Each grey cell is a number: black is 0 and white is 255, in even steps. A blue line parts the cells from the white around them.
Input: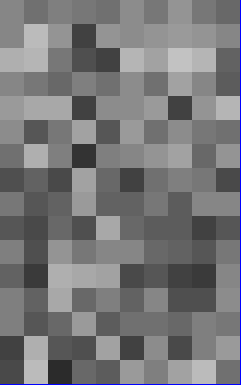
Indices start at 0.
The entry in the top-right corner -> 104
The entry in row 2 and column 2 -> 119
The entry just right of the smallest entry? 104
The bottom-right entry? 112
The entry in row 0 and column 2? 127
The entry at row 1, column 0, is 134
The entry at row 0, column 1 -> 112
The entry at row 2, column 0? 175
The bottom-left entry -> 73
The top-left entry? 134
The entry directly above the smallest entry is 86
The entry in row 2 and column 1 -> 181
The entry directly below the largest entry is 162
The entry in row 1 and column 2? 148
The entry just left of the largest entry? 162
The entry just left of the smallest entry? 187
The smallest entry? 43
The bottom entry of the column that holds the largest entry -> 162
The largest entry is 194
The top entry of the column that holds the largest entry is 148

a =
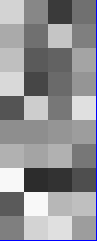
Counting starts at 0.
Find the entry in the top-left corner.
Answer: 211
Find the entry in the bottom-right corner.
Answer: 157
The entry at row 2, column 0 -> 191
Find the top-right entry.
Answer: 112
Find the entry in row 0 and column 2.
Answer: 58
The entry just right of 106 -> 149
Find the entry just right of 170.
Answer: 112
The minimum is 44
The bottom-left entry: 127

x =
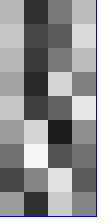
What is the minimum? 27
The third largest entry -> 225
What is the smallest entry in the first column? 70
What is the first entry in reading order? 182
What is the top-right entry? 189
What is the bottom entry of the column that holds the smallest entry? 204
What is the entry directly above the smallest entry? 99
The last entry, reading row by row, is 134
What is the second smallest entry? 41
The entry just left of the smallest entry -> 212
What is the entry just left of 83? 246

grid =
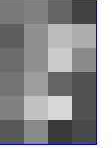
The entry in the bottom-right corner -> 73
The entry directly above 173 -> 66
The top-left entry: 121
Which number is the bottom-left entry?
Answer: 88
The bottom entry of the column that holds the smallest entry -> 58
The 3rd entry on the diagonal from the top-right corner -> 144
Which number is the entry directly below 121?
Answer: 94

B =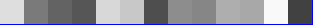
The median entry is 141
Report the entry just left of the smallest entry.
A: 249
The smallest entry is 65
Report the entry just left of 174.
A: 134

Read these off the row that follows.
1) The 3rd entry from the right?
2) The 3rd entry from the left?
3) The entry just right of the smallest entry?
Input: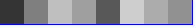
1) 206
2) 191
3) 127

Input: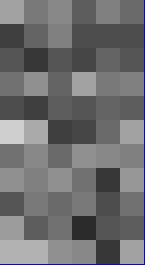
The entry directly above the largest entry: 77
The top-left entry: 162
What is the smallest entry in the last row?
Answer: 55
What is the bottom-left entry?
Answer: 178
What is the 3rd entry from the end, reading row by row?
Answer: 136
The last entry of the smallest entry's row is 93
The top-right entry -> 106
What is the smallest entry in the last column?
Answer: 77
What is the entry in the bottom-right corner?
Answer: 162
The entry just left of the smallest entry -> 113
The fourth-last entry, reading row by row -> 144
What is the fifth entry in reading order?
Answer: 128
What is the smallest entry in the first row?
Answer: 93
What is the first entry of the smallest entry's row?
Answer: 156
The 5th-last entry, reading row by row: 178
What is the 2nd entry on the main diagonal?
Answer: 100
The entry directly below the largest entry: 113

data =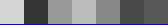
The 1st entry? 213
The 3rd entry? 152
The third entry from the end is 136

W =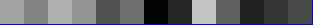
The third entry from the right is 33
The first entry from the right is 73
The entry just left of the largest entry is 39
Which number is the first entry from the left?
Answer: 163
